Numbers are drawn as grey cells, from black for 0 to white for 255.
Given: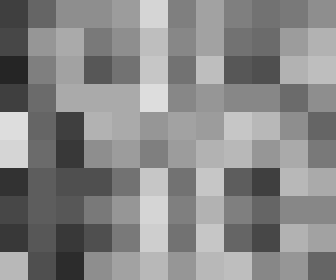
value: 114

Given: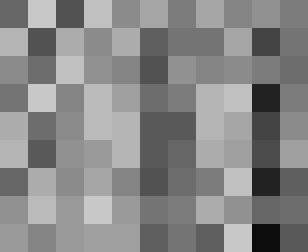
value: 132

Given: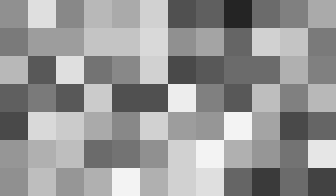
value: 107

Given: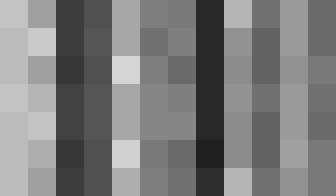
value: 113

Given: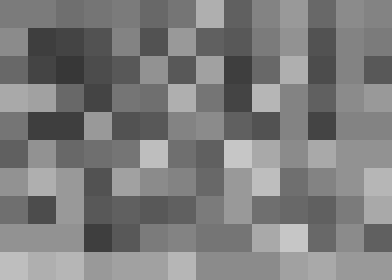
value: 104

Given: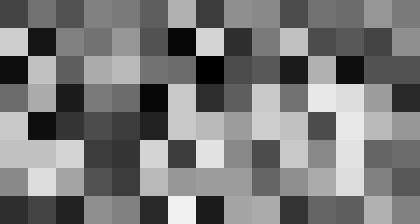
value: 108

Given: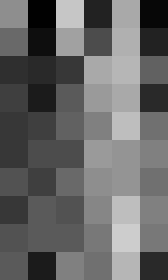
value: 34

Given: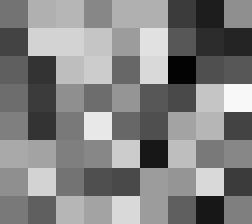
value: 59
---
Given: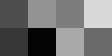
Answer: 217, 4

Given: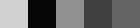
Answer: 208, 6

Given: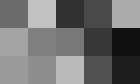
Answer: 193, 16

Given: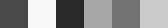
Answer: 248, 41

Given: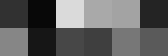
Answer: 218, 8

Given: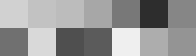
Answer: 239, 45

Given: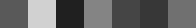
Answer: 209, 32

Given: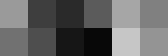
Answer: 198, 8

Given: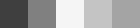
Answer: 245, 63
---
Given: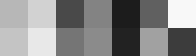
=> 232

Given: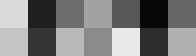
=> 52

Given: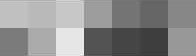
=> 170

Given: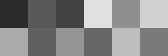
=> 96

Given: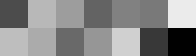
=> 171

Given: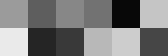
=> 37

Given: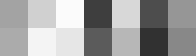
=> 244
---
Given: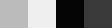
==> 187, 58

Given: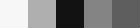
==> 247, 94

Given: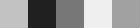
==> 194, 161

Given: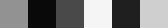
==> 146, 207

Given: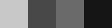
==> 200, 21

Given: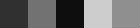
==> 48, 143

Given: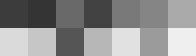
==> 60, 239
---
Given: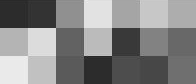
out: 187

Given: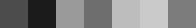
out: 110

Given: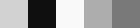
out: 249

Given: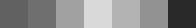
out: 217

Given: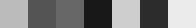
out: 24

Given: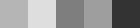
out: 126

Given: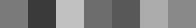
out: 108

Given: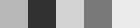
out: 211

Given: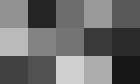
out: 116

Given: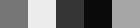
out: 53
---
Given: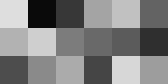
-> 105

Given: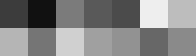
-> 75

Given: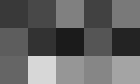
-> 27

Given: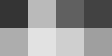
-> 186

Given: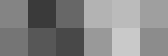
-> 179

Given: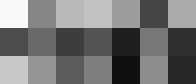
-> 31

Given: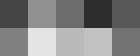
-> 108

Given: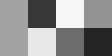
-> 55

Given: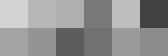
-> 120
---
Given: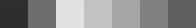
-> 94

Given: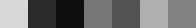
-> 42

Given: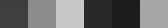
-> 41

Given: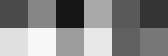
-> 52

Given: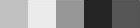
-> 86

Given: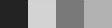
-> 120

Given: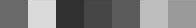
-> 70
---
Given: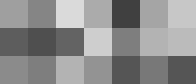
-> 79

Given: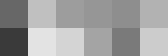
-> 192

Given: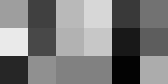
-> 72

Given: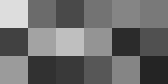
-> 163

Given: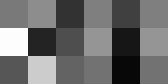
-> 35

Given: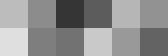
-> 140
